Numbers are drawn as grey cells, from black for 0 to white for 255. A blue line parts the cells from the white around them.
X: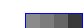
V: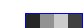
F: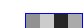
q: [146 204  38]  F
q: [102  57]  X
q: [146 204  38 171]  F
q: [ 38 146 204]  V
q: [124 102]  X

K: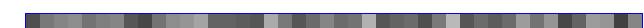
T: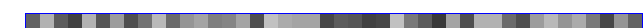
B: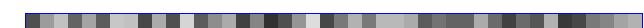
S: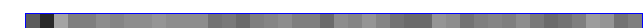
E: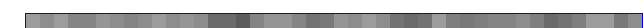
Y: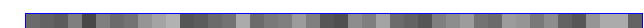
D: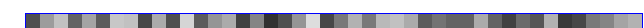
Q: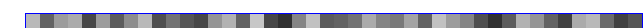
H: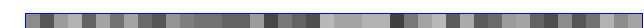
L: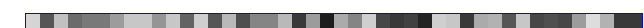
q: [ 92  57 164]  T
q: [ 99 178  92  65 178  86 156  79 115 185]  T
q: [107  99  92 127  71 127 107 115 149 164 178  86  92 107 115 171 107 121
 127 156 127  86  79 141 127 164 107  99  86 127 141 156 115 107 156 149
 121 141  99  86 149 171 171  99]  Y
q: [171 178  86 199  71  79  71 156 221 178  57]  L
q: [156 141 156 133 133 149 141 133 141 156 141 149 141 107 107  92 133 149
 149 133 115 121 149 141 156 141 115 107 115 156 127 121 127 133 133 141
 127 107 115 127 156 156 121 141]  E
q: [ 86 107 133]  K
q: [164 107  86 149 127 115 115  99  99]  H

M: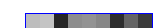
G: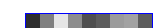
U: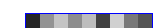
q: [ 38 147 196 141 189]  U
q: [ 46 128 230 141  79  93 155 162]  G

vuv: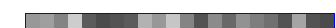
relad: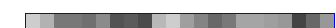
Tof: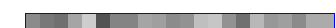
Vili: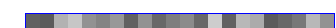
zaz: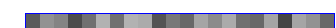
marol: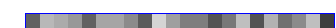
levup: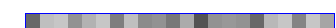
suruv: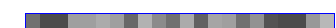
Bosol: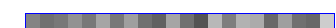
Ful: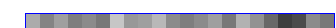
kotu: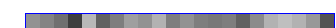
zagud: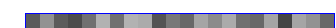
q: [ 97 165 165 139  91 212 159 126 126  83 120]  marol
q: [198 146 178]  levup

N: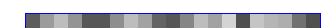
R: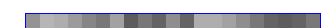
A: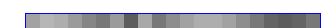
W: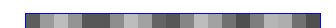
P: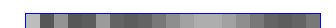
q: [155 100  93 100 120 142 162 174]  P
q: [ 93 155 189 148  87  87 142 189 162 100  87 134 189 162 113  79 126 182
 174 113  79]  W
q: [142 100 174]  R
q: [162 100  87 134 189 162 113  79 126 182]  W
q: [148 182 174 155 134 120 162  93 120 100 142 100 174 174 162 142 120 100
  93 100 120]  R

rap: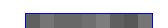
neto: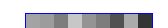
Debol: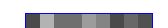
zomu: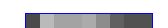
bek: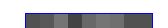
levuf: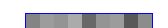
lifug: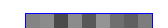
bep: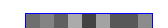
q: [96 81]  zomu
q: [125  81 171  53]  neto
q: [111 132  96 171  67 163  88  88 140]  bep
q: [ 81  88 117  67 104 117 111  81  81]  bek

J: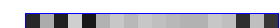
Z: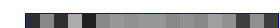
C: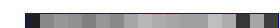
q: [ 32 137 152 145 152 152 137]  Z
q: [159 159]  C
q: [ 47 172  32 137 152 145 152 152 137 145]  Z

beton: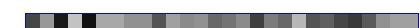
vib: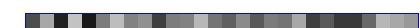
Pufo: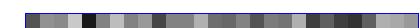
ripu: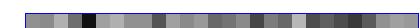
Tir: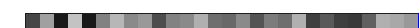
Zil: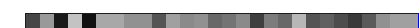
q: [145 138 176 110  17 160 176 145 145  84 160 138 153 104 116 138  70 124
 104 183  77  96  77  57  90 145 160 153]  ripu
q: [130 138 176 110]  Tir
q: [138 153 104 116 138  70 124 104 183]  ripu

